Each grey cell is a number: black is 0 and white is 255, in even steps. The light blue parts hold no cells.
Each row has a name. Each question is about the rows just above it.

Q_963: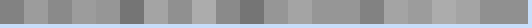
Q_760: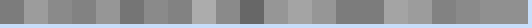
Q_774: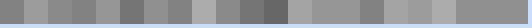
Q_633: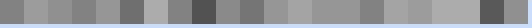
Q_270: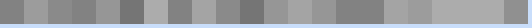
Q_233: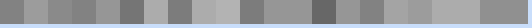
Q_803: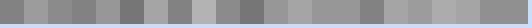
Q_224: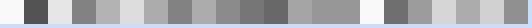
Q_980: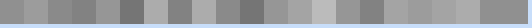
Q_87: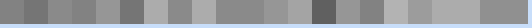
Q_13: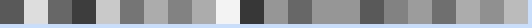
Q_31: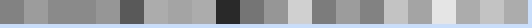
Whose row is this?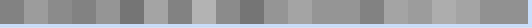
Q_803
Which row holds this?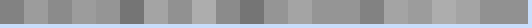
Q_963

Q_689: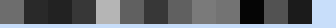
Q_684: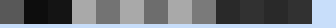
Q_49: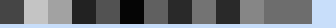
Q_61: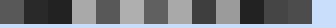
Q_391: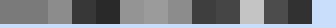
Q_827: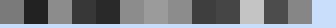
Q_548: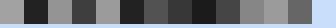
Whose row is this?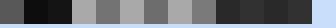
Q_684
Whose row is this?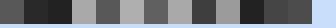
Q_61
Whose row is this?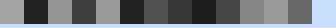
Q_548
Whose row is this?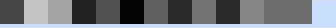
Q_49
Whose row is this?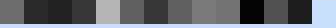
Q_689

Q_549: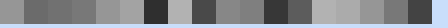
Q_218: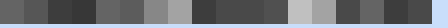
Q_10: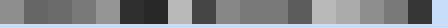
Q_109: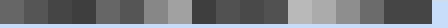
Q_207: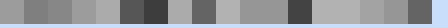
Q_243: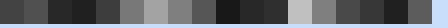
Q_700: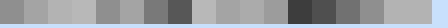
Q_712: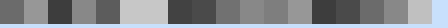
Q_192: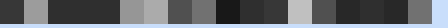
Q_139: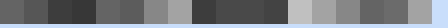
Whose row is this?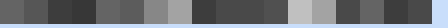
Q_218
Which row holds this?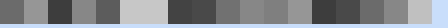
Q_712
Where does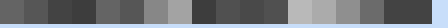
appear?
Q_109
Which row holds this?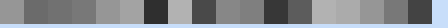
Q_549
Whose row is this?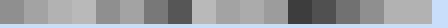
Q_700

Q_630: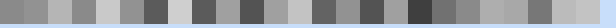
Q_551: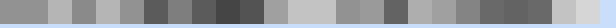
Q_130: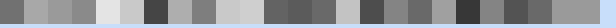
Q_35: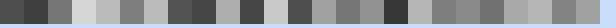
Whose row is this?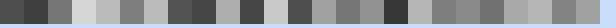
Q_35
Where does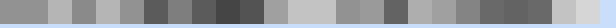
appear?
Q_551
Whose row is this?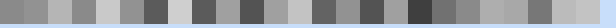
Q_630
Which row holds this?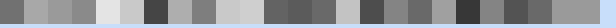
Q_130

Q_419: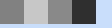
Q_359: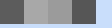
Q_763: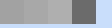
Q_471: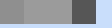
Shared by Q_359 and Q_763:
[168]
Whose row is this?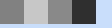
Q_419

